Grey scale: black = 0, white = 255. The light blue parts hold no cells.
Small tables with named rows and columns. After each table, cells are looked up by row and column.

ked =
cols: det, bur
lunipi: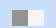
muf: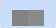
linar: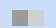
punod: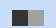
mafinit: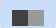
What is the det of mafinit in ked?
65
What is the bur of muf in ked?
138
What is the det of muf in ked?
130
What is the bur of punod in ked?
160
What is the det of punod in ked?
52
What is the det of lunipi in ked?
147
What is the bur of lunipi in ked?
245

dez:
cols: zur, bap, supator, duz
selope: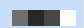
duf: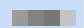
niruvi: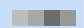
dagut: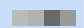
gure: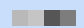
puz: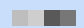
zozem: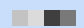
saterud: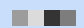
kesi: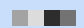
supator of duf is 119
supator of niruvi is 108
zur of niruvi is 189
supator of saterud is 52
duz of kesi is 115
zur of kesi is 163
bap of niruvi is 168
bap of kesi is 220
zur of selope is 111
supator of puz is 89
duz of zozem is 121
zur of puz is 190
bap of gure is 197
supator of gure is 86
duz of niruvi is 152
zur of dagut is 186
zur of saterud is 156
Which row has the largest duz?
selope

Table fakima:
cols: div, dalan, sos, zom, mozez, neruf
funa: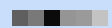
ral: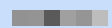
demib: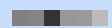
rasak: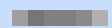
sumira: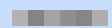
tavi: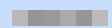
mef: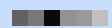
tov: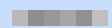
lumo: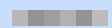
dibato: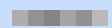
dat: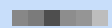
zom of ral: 160
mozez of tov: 144
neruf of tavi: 187
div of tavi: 184
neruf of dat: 189
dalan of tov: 142
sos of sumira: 163
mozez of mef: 153
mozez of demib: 153
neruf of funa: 195
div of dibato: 173
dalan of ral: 148
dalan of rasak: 118
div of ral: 146
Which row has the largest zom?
lumo

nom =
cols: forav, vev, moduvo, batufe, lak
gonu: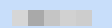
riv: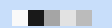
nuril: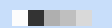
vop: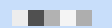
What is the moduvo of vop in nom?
178
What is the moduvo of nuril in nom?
175
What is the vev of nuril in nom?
51
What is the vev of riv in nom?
25
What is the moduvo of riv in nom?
165
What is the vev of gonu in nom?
169
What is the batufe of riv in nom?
226
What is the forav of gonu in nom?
214
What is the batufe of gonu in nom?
209
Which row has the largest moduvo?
gonu

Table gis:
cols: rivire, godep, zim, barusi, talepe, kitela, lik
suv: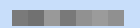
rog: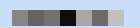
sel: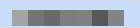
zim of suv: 153
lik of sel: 132
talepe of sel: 128
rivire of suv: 122
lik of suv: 144
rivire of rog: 134
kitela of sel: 88
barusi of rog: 14
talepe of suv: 145
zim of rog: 114
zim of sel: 106
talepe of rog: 168
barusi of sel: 125
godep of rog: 100
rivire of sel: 164
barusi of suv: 121
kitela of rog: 107

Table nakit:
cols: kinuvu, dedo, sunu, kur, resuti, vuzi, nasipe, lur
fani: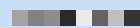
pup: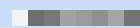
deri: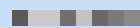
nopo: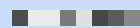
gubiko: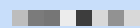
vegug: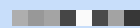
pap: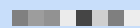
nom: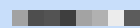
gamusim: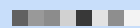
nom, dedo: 78
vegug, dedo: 152
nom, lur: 92
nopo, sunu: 234
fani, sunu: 141
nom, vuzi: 177
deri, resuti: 195
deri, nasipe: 122
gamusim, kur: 209
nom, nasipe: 236
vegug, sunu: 164
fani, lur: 52
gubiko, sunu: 118
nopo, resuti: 223
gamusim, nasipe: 142
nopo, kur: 122
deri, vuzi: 105
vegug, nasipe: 163

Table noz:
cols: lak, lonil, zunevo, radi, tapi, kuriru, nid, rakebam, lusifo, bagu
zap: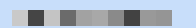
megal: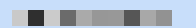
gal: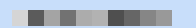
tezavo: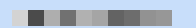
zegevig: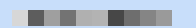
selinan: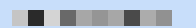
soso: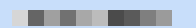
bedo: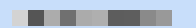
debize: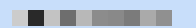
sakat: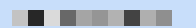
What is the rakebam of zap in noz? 66
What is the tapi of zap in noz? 162
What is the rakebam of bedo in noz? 94
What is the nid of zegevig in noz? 71
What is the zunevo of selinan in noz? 212
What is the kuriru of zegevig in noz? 179
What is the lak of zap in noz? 201
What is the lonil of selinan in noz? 42
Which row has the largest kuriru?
soso

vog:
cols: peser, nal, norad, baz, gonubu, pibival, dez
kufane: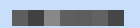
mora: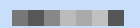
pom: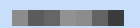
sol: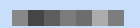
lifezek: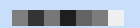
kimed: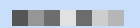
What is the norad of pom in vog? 102
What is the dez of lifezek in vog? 239
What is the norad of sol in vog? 93
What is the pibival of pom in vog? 99
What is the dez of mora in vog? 86
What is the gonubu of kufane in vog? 93

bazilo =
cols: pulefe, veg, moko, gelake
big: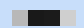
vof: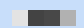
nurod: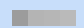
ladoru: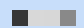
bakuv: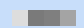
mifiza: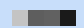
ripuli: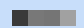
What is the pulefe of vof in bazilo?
227
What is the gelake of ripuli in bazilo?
161
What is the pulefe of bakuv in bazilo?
221
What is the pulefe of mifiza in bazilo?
196
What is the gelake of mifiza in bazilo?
26
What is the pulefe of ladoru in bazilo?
54
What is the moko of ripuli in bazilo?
117
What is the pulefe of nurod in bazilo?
156
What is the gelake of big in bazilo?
207
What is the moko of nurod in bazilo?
182
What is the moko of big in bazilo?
27
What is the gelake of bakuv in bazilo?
164
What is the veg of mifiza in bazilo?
94
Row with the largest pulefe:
vof

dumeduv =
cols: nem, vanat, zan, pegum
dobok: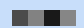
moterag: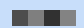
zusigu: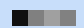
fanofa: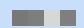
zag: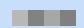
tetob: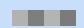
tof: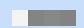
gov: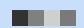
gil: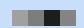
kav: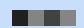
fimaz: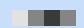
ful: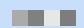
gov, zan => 207
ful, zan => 231
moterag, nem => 77
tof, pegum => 131
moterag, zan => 49
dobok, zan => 25

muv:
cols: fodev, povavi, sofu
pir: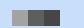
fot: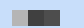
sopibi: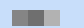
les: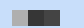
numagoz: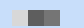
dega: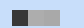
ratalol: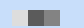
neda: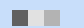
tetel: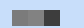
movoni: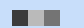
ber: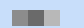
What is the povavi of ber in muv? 106
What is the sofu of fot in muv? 77
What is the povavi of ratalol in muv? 91
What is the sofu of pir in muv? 70
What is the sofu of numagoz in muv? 117
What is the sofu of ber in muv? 184
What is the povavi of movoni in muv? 186
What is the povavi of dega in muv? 173
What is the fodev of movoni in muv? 59
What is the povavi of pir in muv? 94
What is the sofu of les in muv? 68
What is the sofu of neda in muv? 179
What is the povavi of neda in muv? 225
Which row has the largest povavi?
neda

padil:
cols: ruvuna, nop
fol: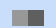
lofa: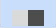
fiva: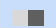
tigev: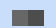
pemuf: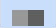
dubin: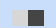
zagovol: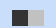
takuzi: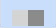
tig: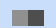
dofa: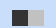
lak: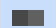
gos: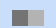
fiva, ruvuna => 217
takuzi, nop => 139
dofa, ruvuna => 52
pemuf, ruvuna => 152
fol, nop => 95
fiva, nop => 95
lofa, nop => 77
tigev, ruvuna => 103
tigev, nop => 77
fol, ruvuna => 152
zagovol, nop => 193
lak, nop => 96
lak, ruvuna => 72
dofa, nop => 193

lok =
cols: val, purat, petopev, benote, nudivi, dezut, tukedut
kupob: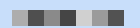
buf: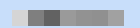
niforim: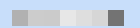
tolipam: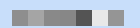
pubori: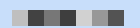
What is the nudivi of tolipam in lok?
84
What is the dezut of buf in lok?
144
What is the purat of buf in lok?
127
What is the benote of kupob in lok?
69
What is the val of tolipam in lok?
142
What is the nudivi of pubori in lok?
209

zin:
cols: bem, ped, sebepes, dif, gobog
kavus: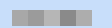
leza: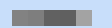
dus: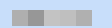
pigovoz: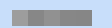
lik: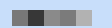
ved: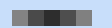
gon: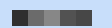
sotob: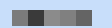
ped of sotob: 58
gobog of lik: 178
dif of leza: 96
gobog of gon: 71
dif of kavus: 138
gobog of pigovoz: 134
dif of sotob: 128
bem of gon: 47
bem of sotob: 123
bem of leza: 130
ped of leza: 126
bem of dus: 175
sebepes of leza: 97
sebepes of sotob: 139
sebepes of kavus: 182
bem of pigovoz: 157
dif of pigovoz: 135
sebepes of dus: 195

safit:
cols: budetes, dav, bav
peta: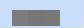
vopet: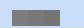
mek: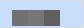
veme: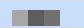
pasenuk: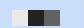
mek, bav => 96
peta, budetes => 124
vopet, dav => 120
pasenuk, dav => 35
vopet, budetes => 125
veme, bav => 113
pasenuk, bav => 98
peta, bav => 120
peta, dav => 118
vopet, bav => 116
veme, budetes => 166
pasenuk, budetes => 233
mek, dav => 118
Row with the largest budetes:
pasenuk

